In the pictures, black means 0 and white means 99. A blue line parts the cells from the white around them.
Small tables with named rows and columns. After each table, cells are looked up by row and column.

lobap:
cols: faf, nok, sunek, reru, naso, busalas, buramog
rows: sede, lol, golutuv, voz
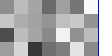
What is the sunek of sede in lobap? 64
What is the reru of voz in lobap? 43
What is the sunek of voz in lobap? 21
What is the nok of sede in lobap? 73
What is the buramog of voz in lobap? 54
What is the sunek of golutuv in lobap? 64
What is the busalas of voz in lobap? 88
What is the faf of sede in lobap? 55
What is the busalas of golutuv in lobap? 56
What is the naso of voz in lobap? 49
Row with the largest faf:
lol

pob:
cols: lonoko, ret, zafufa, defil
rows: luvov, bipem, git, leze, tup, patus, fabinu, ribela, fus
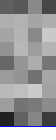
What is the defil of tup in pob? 46
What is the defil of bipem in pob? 67
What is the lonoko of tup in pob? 40
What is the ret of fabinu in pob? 74
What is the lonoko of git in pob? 64
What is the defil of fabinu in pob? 63
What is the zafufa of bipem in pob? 64
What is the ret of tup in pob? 58
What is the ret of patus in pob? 57
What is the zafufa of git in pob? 53
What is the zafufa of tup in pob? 67
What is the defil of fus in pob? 23
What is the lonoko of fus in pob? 13
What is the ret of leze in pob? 71
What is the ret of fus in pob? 38

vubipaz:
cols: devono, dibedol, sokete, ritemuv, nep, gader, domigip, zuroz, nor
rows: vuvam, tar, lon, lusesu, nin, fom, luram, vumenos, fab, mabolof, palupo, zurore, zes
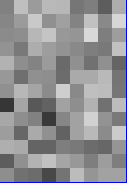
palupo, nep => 49
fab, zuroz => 57
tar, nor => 83
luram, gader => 53
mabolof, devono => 61
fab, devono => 65
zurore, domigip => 49
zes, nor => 63
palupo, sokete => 39
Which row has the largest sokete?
tar

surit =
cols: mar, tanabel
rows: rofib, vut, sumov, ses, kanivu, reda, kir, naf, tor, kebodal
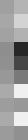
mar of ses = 55
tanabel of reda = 47
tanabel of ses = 15
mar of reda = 59
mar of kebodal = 60
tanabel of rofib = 70
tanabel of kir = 93
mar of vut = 65
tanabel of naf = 59
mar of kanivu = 56
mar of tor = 66
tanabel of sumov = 69
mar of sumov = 63
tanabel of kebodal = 56
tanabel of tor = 93
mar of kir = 66

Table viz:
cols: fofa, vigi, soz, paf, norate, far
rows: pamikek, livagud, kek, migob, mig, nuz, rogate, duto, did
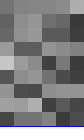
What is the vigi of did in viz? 45
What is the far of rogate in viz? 57
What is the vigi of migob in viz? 36
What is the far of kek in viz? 24
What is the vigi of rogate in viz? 30
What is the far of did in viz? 30
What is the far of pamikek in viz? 67
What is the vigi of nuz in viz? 55
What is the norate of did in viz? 23
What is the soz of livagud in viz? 58
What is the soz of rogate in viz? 29
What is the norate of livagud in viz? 40
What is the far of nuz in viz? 25
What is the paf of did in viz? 51

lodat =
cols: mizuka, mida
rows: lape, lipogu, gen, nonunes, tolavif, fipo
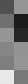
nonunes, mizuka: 52
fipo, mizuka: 90
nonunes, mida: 57
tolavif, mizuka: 49
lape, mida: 58
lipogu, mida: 11
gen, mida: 15
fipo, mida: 47
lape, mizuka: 31
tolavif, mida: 58
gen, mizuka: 58
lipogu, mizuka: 43
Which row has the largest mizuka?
fipo

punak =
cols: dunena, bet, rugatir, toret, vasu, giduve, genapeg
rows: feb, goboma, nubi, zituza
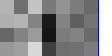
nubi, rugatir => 60
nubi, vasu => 48
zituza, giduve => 44
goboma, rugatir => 51
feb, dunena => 70
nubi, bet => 51
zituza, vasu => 43
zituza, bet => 62
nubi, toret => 8

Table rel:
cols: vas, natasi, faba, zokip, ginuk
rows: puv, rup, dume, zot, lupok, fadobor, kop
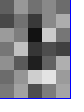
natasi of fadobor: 58
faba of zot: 21
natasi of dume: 49
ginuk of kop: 64
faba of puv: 44
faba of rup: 22
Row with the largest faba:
fadobor

